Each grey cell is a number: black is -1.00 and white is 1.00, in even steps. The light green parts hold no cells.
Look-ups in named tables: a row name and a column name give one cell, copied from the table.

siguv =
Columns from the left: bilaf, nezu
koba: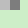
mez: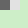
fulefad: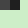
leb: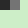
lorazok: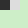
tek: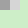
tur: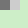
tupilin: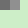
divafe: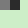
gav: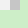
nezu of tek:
0.68
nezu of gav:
0.55
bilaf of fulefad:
-0.47
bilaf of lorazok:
-0.63
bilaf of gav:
0.90
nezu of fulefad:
-0.76
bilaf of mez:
-0.21
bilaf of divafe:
-0.04
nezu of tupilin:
0.13
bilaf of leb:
-0.68
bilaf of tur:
-0.09
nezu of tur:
0.61
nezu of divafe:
-0.66
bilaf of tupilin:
-0.14
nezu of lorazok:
0.73
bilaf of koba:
0.48
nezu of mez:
0.77
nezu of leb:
-0.09

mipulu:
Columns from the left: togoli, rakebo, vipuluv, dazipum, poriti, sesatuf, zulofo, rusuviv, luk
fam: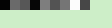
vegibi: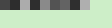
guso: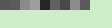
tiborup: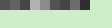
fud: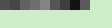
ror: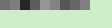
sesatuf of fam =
-0.35
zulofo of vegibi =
-0.22
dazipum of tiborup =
0.39
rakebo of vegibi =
-0.65
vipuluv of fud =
-0.24
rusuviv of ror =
-0.20
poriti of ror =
0.17
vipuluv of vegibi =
0.35
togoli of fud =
-0.38
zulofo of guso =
-0.43

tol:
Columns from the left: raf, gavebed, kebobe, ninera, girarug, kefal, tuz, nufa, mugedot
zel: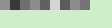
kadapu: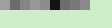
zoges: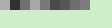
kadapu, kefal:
-0.85
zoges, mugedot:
-0.02
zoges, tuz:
-0.32
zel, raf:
0.13
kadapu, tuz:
-0.14
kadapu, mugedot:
0.08

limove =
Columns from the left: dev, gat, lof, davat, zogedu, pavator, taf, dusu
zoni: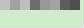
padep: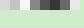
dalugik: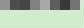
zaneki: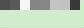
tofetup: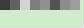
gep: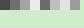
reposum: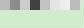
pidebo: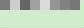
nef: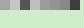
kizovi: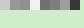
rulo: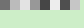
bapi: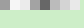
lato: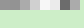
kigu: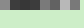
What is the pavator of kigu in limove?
-0.23
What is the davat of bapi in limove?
0.28
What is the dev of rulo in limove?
-0.11
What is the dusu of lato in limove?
0.34
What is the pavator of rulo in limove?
0.86
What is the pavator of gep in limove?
0.50
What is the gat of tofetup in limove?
-0.24
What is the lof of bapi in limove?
0.84
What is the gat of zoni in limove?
0.27
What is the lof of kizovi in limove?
0.13
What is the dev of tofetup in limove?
-0.54

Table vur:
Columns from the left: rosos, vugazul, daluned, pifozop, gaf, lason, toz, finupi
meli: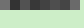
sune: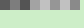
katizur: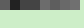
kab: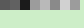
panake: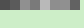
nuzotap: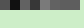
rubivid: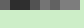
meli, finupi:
-0.17
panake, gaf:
0.45
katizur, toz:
-0.18
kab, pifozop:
0.22
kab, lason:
0.08
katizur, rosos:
-0.27
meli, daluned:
-0.36
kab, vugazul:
-0.24
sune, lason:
0.18
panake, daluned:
0.13
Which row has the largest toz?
kab

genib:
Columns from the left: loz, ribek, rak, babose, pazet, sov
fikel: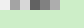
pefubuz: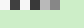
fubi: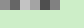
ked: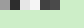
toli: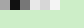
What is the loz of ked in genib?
0.22
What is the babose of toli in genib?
0.82
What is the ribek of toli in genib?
-0.87
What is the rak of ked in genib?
0.80
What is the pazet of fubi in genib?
-0.38
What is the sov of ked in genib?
-0.42
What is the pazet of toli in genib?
0.69

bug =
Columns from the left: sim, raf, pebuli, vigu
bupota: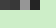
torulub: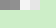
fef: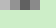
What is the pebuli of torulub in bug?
0.91
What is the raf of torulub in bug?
0.13
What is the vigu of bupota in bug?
-0.72
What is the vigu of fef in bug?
0.08
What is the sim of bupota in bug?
-0.51
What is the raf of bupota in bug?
-0.56
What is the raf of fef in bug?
0.15
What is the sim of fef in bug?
0.46
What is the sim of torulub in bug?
0.10
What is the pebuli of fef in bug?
-0.24
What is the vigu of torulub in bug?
0.80
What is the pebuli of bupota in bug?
0.18
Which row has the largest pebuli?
torulub

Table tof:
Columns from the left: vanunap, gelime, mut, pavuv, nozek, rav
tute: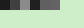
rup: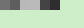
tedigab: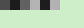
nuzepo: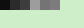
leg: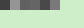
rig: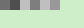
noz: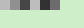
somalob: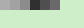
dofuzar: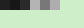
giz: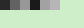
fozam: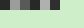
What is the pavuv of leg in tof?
-0.21
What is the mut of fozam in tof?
-0.30
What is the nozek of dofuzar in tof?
-0.06
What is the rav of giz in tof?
0.43
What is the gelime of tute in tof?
-0.50
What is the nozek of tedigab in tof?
-0.77
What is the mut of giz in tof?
0.19
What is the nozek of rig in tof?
0.50
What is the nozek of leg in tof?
-0.43
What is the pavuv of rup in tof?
0.46
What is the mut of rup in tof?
0.45
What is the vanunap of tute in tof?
-0.78
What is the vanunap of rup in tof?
-0.11
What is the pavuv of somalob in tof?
-0.62
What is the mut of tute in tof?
0.09
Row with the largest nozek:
rig

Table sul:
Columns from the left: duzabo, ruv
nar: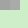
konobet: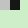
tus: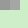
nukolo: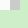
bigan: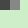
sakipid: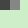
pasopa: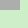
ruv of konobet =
-0.83
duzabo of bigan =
-0.45
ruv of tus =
0.30
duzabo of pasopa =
0.36
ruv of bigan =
0.06
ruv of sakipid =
0.05
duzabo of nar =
0.28
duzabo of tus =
0.20
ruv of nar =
0.33
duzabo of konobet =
0.52
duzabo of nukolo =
0.97
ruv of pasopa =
0.36
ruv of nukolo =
0.59
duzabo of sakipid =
-0.47
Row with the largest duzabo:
nukolo

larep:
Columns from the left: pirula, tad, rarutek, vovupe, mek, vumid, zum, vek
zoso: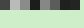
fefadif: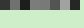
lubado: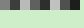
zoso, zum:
-0.75
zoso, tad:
0.46
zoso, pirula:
-0.47
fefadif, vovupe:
-0.03
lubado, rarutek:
0.46
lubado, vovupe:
-0.25
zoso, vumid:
-0.28
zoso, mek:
0.06
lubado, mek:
-0.64
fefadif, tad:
-0.11
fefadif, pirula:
-0.59
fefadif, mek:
-0.05
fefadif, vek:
-0.70
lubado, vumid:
0.51
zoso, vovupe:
-0.78

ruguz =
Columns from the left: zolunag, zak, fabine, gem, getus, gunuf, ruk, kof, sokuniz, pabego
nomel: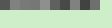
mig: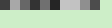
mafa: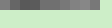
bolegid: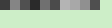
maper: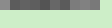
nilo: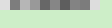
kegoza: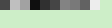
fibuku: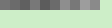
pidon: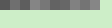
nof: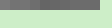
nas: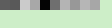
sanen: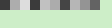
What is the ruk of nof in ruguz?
-0.18
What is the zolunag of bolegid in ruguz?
-0.53
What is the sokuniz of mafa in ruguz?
0.06
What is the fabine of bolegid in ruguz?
-0.37
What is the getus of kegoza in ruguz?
-0.62
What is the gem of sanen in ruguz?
-0.54
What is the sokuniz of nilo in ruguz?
-0.03
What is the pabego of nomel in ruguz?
-0.13
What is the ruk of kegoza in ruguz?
0.03
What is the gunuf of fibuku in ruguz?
-0.16
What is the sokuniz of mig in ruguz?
0.12
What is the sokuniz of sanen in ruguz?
0.16
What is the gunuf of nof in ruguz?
-0.19
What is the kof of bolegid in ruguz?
0.32
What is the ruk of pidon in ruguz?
-0.19
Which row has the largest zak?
kegoza

